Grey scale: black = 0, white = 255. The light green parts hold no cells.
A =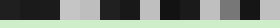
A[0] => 31
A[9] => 26
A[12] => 21
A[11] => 119

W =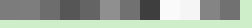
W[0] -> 124
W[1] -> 125
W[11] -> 113
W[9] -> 245

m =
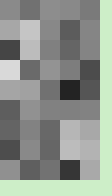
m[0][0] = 138
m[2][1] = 188
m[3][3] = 125
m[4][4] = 85
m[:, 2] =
[141, 136, 128, 147, 113, 129, 104, 102, 114]
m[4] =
[165, 161, 113, 35, 85]
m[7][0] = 77
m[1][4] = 133
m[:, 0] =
[138, 167, 69, 217, 165, 94, 100, 77, 144]
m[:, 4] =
[122, 133, 132, 76, 85, 130, 168, 179, 169]

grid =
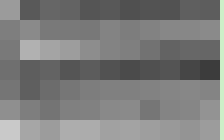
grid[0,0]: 155
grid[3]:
[111, 94, 99, 85, 92, 82, 75, 80, 84, 70, 60]
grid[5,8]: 132
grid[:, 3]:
[99, 121, 157, 85, 118, 128, 173]
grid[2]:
[121, 177, 164, 157, 141, 131, 127, 114, 99, 103, 102]
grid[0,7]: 83
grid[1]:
[126, 138, 121, 121, 120, 131, 125, 130, 135, 135, 138]
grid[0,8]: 82
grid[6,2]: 156
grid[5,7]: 118
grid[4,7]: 130
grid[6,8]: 153
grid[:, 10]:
[93, 138, 102, 60, 132, 147, 156]
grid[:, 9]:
[95, 135, 103, 70, 135, 134, 148]
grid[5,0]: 143
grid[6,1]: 166

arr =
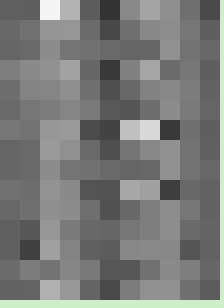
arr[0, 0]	96
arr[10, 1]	112
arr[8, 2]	140
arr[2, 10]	103
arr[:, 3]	[179, 150, 116, 162, 143, 133, 154, 144, 116, 138, 140, 122, 131, 134, 152]
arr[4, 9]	125
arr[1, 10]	95
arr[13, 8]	138
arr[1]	[104, 113, 149, 150, 107, 72, 112, 136, 141, 118, 95]
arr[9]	[113, 109, 147, 138, 84, 83, 168, 160, 62, 104, 98]
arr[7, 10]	96
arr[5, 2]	124
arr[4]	[110, 131, 133, 143, 112, 79, 104, 130, 136, 125, 98]
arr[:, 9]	[111, 118, 114, 118, 125, 122, 111, 114, 114, 104, 119, 106, 85, 126, 112]
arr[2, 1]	105
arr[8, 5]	106
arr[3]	[126, 138, 145, 162, 101, 56, 128, 165, 108, 118, 95]
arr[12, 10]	98
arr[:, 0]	[96, 104, 101, 126, 110, 105, 119, 101, 101, 113, 104, 96, 96, 108, 98]
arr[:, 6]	[137, 112, 101, 128, 104, 85, 192, 116, 101, 168, 104, 118, 135, 86, 124]
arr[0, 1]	95
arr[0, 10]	74
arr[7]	[101, 105, 154, 144, 105, 79, 116, 135, 144, 114, 96]

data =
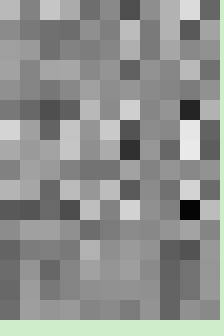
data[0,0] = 185
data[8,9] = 136
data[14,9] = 114
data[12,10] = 152
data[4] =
[144, 132, 119, 136, 159, 141, 149, 138, 132, 123, 145]
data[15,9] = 144
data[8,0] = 129
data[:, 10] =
[102, 163, 145, 112, 145, 178, 99, 93, 146, 107, 188, 133, 152, 150, 152, 137]
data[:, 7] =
[142, 122, 122, 146, 138, 134, 140, 150, 131, 139, 144, 136, 146, 138, 144, 147]
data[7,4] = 143
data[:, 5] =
[137, 127, 134, 148, 141, 139, 201, 171, 115, 188, 130, 123, 143, 149, 145, 138]
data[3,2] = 165
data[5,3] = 95
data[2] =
[159, 154, 112, 130, 125, 134, 175, 122, 166, 137, 145]
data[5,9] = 36
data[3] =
[162, 133, 165, 166, 137, 148, 97, 146, 135, 185, 112]
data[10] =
[89, 85, 105, 77, 190, 130, 210, 144, 128, 5, 188]
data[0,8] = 178
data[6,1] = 160
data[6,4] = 149
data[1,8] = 178
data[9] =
[180, 166, 103, 186, 151, 188, 90, 139, 113, 211, 107]
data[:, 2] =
[197, 112, 112, 165, 119, 79, 99, 163, 154, 103, 105, 160, 127, 103, 120, 149]
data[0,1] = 130
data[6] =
[212, 160, 99, 195, 149, 201, 83, 140, 136, 230, 99]
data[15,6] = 123

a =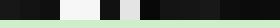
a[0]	23
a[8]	20
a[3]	247
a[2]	15
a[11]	13

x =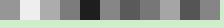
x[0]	150
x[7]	119
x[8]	165

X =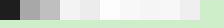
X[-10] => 30
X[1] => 168

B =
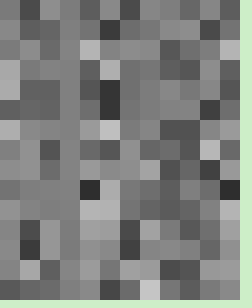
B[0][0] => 122
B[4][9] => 120
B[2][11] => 180
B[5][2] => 99
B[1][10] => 74
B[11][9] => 88
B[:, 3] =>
[124, 127, 131, 128, 128, 128, 129, 131, 131, 129, 128, 124, 123, 133, 127]
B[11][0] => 133
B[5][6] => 116
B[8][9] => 102
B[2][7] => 137
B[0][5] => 137
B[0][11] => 93
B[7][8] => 108
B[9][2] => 128
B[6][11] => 154
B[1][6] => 109
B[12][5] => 137
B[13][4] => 155
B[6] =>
[174, 137, 132, 129, 154, 191, 123, 133, 82, 82, 134, 154]
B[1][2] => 101
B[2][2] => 106
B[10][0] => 146
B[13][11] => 155
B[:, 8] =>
[126, 137, 87, 94, 135, 130, 82, 108, 81, 93, 91, 122, 136, 76, 118]
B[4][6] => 112
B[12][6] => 65
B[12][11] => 144
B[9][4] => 46
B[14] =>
[89, 102, 107, 127, 137, 71, 107, 197, 118, 92, 122, 137]
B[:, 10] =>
[134, 74, 125, 141, 135, 64, 134, 183, 65, 109, 129, 111, 102, 152, 122]
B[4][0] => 171
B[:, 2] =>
[142, 101, 106, 130, 97, 99, 132, 84, 108, 128, 126, 150, 150, 95, 107]
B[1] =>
[136, 94, 101, 127, 115, 59, 109, 119, 137, 141, 74, 115]
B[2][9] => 111

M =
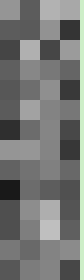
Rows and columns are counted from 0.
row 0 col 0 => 149
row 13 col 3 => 71
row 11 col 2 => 191
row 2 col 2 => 70
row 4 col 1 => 110
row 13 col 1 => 124
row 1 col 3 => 52
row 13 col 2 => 132
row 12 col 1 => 105
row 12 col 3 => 139
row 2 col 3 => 155
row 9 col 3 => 80
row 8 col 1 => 114
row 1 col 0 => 92
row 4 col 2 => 143
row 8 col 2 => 128
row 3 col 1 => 135
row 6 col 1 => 108
